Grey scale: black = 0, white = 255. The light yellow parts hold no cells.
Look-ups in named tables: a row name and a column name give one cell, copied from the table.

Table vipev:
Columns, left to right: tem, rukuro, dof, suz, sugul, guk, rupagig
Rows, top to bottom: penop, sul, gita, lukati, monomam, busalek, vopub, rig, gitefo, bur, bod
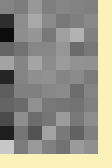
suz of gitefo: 118
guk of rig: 115
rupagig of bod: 143
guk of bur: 98
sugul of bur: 121
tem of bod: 199
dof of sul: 168
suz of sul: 139
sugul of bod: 114
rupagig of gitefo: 141
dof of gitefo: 108
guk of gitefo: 120
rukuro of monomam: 133
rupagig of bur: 128
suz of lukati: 135

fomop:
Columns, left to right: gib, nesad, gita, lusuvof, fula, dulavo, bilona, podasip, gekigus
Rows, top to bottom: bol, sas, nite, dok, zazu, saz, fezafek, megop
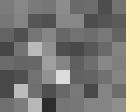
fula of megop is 117
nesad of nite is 80
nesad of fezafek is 188
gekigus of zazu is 127
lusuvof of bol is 118
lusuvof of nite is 134
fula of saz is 219
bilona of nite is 109
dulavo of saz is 98
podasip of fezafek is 132
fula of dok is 78
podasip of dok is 105
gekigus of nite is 100
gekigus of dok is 131
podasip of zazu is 136

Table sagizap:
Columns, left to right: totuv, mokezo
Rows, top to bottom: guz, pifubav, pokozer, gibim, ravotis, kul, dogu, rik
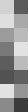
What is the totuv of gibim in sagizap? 120
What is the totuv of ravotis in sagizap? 93
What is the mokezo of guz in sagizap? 92
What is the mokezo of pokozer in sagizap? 186
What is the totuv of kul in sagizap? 82
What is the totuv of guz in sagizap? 210
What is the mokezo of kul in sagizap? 96
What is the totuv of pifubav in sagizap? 223
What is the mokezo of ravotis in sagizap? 188
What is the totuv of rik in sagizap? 138
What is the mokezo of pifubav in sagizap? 169
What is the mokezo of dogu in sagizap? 149
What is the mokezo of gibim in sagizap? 226
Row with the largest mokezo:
gibim

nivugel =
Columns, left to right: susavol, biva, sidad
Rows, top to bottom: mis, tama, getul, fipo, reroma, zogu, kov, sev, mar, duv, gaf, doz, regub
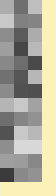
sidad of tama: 132
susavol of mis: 173
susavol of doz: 159
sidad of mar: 145
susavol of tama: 200
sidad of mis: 190
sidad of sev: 162

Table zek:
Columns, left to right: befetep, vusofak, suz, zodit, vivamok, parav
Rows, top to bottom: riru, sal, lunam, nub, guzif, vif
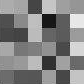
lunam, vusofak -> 68
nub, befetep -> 168
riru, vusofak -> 165
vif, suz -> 86
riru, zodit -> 197
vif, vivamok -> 71
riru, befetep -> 172
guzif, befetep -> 145
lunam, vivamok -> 91
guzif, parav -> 105
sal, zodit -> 23

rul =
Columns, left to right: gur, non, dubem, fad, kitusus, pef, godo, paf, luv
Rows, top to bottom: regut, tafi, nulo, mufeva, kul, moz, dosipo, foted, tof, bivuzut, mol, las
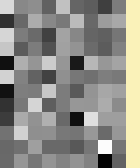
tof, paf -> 158
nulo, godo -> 101
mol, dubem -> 159
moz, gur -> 210
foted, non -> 120
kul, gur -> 16
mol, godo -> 118
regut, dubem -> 142
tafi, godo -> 104
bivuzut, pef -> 117
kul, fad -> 204
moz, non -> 130
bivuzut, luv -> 151
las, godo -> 130

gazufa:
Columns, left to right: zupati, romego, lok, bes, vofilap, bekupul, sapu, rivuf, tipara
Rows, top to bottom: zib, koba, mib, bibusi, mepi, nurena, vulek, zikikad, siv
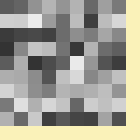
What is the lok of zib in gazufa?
146
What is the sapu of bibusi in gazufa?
179
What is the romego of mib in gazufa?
69
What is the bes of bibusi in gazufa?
187
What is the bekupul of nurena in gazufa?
216
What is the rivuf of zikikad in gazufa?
192
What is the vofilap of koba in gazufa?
108
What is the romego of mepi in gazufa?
174
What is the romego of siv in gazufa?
105
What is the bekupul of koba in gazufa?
188
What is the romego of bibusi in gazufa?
135
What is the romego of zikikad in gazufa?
223
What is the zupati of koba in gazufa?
207
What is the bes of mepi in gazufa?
76
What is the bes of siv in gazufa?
63
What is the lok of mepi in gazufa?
51
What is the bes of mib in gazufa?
65

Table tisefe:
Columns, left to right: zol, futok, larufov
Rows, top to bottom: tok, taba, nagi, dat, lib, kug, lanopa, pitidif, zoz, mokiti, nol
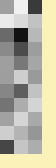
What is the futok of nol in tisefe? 197
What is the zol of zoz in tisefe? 161
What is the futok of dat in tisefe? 76
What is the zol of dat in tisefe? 138
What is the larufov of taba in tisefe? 194
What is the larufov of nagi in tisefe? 184
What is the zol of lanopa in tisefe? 134
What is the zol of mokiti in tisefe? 206
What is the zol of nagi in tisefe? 106
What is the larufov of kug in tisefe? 154
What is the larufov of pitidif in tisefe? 212
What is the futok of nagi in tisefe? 18
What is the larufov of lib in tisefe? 166
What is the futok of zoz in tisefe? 213
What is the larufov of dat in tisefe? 157
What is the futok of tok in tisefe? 240
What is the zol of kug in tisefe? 158
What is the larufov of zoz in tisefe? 169
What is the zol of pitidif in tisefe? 116

